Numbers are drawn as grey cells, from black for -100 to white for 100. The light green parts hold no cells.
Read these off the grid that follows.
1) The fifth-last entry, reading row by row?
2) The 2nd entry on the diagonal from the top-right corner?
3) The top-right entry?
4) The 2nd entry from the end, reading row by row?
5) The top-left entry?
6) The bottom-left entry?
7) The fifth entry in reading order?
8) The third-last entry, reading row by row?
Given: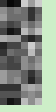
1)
-84
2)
-60
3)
60
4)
11
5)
-60
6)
-47
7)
22
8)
47

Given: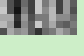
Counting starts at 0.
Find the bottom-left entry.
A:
-37
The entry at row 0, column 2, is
-71
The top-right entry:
-27
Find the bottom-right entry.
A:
-17
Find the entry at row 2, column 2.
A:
-61
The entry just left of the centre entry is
-37
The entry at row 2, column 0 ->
32
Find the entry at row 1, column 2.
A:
-84
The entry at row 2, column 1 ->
32
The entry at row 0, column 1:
-37
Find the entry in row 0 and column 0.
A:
44

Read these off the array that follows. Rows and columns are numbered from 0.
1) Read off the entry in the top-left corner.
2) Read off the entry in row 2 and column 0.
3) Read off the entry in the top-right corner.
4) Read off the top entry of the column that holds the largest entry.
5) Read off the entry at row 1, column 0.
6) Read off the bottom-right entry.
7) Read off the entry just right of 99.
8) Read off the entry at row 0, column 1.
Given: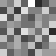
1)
23
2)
75
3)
12
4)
99
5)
-43
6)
23
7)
-66
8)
2

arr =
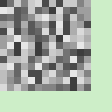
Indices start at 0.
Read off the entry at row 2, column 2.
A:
-31
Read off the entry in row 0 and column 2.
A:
59
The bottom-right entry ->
-20
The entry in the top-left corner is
-52
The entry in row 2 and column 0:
-20
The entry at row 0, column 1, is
-10
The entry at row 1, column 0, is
81
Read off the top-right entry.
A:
36
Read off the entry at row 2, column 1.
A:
-10
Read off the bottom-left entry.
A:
71
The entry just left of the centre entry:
-52
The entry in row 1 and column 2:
-31
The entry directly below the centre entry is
-20
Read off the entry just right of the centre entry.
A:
71

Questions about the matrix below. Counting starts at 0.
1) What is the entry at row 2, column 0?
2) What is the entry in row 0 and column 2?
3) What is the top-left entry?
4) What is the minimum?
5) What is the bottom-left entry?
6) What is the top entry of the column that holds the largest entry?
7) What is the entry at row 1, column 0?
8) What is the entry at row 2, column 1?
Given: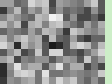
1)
3
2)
-21
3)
25
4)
-79
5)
-55
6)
-44
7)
-55
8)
36

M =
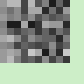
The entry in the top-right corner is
-68
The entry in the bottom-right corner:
-57
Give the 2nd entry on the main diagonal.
-11
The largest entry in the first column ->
32
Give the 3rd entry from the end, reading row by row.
-47
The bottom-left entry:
21
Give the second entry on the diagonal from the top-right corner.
-57
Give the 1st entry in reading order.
21
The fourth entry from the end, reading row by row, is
10
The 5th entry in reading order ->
44
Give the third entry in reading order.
44
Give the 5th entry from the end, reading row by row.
-47
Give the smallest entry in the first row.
-78
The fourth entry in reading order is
-47
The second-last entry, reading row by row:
-11

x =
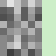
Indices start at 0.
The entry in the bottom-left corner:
7
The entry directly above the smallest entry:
41
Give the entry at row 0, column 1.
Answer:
78
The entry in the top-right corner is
28
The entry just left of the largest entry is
28
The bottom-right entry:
-3
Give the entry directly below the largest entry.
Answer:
-16
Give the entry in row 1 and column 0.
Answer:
-28
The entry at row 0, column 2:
53
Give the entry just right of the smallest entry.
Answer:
-28

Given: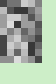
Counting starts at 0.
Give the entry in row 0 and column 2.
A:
-10
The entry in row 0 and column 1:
-10
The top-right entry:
1
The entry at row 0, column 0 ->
-45
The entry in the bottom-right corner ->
-45
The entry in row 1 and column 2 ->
-56
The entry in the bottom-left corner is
12
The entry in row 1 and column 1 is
-33
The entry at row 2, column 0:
23

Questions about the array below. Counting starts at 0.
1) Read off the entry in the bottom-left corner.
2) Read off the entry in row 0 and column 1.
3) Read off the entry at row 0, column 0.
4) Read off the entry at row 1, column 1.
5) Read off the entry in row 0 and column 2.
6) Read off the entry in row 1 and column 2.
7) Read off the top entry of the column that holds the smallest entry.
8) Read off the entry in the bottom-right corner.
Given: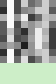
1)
-4
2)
96
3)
-29
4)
96
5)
-41
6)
-41
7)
61
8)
27

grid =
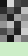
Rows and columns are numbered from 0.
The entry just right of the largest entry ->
-42
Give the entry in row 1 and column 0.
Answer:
-64
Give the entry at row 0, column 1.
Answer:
70
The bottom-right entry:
-6
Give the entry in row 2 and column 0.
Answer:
-18
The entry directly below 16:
-42
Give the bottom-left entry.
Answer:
6

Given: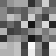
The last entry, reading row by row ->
72
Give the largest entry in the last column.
85
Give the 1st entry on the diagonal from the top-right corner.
-28
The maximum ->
95
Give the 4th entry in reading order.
30
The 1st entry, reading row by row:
-16
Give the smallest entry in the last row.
-51
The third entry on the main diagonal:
30
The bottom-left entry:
40
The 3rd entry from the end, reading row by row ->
7
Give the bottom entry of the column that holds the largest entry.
85
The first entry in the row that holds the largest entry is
52
